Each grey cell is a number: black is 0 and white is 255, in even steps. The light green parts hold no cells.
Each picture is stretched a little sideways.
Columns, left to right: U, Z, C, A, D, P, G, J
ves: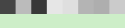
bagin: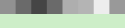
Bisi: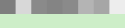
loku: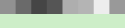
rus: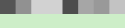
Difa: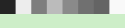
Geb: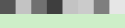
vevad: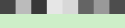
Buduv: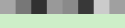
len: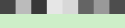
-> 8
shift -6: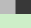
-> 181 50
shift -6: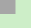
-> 160
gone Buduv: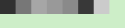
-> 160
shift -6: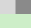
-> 210 132
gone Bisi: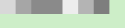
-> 132
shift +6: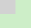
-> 216

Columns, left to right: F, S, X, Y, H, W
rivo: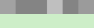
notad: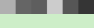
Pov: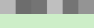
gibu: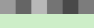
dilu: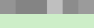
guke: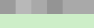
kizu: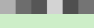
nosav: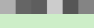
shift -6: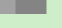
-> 156 126 126
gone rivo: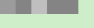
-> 162
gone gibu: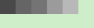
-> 124
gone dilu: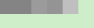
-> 140
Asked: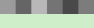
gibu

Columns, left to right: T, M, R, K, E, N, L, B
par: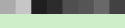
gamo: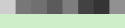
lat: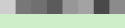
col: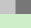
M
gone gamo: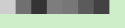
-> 145
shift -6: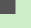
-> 79
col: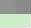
B
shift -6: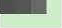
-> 73 79 98
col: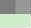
E

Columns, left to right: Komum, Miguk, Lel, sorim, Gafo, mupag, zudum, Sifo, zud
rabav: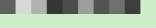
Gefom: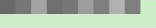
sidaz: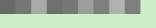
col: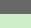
Komum
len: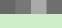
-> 4
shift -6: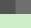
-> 77 105
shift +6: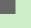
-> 110
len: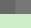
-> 2

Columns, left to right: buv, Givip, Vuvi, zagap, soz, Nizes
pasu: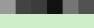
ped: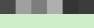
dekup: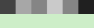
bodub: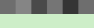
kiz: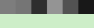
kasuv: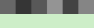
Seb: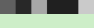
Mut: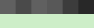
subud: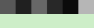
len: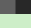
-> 2
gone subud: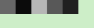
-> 40
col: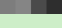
Vuvi
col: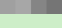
Givip
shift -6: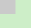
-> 196
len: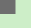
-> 1
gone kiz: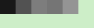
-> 46

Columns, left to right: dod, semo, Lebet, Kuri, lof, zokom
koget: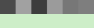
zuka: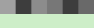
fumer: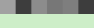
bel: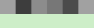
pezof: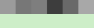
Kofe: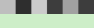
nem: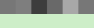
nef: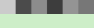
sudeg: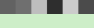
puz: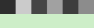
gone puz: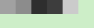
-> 69
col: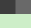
Kuri
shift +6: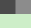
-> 81 146
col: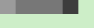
Kuri
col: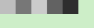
dod
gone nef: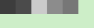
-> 148
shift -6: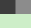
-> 55 134

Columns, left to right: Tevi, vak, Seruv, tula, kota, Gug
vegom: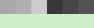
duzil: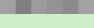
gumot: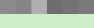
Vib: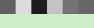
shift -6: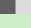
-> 90 214
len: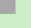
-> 1
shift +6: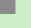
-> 145

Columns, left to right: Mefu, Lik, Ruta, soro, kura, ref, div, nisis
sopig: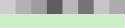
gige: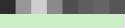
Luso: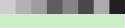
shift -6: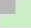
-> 178
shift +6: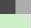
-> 79 178
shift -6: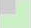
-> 200
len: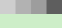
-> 4
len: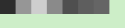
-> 7
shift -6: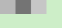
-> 178 110 192
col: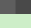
ref

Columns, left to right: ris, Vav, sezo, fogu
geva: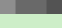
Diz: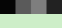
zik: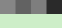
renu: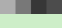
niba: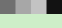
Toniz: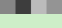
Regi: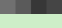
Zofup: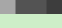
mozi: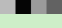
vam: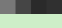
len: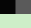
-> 2
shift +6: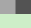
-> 173 89

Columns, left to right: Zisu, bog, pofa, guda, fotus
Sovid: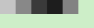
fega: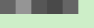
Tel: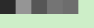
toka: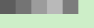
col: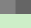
fotus
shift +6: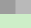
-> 162 191
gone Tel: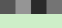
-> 109
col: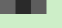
Zisu

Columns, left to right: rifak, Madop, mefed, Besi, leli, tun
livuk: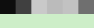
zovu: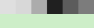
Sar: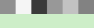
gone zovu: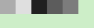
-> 216
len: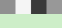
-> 4
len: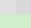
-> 2
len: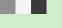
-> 3
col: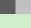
leli
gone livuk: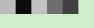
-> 201

